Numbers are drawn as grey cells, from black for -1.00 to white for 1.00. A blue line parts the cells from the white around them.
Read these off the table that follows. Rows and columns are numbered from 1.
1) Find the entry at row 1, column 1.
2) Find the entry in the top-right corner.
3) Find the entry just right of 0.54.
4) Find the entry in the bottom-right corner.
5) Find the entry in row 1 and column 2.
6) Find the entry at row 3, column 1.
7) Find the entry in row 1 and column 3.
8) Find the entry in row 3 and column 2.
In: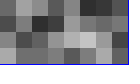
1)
-0.18
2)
-0.35
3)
0.21
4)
-0.24
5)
0.27
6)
0.04
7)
0.10
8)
-0.40
